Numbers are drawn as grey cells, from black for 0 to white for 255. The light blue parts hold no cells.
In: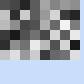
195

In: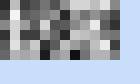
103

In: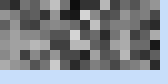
171

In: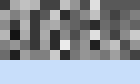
108

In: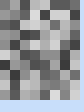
152

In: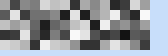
215
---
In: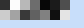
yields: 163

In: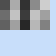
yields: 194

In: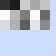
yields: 185

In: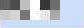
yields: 212

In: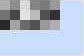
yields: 71

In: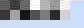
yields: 161
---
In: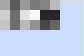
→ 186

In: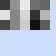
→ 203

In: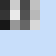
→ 102

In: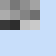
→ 193

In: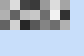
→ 38

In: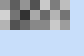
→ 105

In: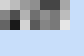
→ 211

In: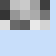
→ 93
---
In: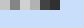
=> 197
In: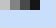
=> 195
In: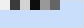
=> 240
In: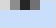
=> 216
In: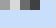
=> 159
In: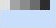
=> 225
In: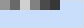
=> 149
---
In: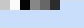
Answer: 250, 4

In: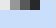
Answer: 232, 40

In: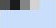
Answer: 211, 27

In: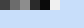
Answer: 240, 10

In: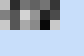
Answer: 211, 8

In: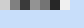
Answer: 240, 39
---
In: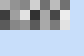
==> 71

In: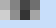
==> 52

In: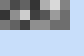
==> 155

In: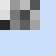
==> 73

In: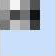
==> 111

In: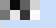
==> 52

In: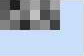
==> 73
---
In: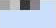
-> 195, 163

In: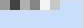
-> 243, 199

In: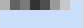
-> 199, 177

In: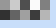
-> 250, 203

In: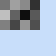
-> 191, 160

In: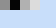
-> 220, 177
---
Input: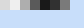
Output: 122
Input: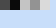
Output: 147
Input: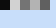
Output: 116
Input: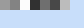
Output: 131
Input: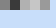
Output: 154
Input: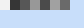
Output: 106
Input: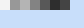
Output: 131
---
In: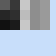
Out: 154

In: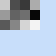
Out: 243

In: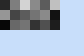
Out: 29

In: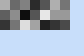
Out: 74

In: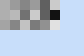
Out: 225

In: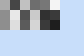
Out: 30

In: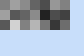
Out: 109

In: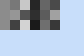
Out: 56
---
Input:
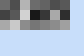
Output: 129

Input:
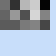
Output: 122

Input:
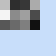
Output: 106

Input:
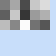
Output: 251

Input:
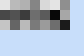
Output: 155

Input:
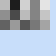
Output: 86

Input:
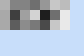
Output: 74
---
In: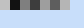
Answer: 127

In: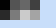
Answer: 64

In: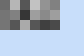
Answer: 86

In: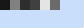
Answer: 129

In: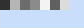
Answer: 108

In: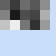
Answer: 195

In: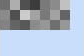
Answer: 89

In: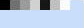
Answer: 155

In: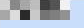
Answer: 42

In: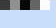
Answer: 58
